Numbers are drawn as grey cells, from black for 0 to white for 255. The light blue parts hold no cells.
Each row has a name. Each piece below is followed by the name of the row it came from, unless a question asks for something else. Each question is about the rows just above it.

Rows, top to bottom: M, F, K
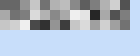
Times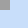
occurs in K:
2
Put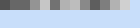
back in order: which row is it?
M
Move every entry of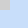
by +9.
217

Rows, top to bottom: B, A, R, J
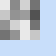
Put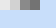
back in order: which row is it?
B
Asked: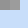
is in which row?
A
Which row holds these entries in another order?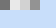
R

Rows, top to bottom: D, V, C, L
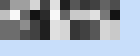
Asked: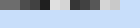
L
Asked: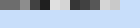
C
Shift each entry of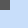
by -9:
78

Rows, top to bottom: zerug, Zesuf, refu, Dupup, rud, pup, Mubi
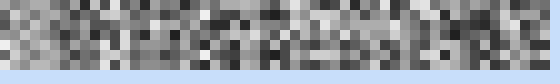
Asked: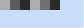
rud
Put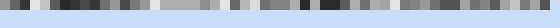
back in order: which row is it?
refu

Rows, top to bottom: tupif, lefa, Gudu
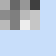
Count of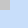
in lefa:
1
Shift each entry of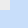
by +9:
246

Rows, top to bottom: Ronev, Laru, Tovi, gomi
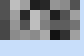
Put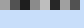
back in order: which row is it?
Laru
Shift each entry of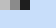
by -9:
181 130  21
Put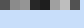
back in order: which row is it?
Ronev

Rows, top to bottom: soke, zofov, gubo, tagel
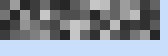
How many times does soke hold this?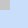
1
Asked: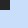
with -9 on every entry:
29
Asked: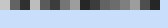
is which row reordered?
tagel
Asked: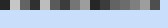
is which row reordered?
tagel
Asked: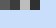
gubo
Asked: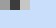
zofov
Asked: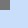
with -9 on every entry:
108

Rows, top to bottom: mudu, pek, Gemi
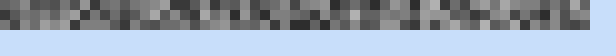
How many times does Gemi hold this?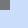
4
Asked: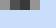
Gemi
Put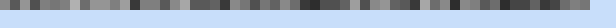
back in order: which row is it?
pek
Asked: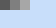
pek
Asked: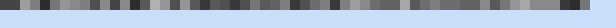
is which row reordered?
Gemi
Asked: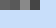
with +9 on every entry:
107  98 146  78
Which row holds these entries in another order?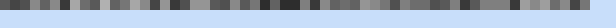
Gemi

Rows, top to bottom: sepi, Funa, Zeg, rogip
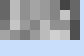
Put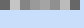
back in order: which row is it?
Funa
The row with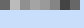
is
sepi
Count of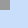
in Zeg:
1
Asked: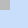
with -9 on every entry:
178

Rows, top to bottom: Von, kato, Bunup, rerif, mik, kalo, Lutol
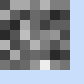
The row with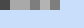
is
Von
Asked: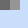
Lutol
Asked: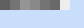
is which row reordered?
Lutol
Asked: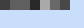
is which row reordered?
Bunup
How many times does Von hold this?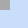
2
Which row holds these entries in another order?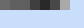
Bunup

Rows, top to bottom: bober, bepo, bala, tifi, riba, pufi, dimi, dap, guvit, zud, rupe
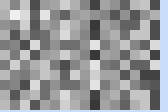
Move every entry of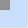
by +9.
154
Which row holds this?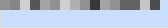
bala
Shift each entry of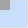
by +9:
173
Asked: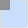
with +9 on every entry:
154
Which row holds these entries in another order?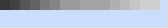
pufi
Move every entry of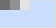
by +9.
119 154 236

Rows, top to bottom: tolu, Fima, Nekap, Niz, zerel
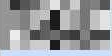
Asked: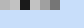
Fima
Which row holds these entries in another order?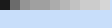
zerel
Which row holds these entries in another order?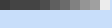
Niz
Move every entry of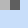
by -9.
174  86
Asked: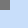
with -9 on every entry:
109

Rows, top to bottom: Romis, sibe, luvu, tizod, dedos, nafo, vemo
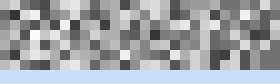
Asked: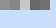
dedos
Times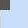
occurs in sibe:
2
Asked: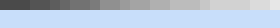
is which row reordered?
vemo
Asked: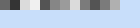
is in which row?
sibe
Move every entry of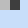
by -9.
179  53
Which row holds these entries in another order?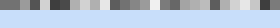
nafo
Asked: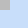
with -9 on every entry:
179

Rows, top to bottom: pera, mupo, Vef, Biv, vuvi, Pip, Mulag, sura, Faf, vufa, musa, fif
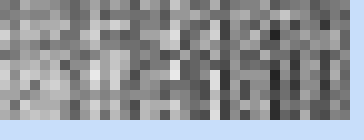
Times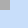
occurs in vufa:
1
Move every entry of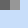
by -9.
91 142
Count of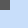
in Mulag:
4
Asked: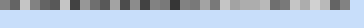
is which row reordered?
Vef
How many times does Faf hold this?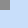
7
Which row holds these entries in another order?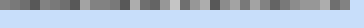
pera

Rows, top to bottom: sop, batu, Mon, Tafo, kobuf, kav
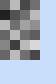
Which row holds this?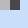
sop
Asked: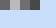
kav
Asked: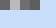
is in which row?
Tafo
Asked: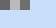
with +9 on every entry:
111 195 120
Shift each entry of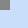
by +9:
142
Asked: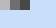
kav

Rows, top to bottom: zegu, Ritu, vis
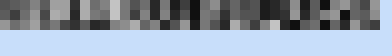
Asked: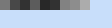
vis
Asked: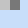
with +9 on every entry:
204 129
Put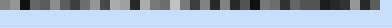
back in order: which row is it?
Ritu
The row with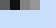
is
zegu

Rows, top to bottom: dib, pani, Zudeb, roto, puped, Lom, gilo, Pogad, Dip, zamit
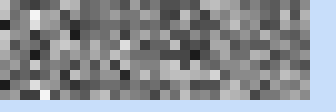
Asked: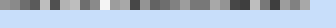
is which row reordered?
pani
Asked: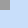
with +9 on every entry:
166
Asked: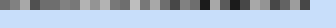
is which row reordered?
Lom
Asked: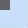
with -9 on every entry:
90
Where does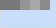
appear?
zamit
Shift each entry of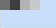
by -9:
101  53 170 192
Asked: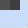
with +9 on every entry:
89 71

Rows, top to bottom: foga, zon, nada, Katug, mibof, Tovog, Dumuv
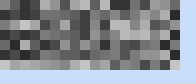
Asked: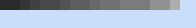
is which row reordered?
Tovog
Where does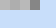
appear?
Katug
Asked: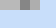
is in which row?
nada
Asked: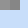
Dumuv
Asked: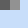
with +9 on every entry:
103 155

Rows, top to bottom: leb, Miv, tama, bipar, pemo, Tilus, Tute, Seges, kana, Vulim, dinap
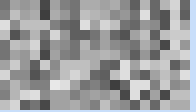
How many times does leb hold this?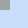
4
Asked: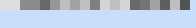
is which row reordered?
tama
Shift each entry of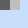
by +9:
104 200
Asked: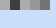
Miv
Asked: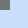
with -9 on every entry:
107
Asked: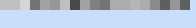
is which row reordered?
Tilus
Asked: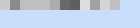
Tute

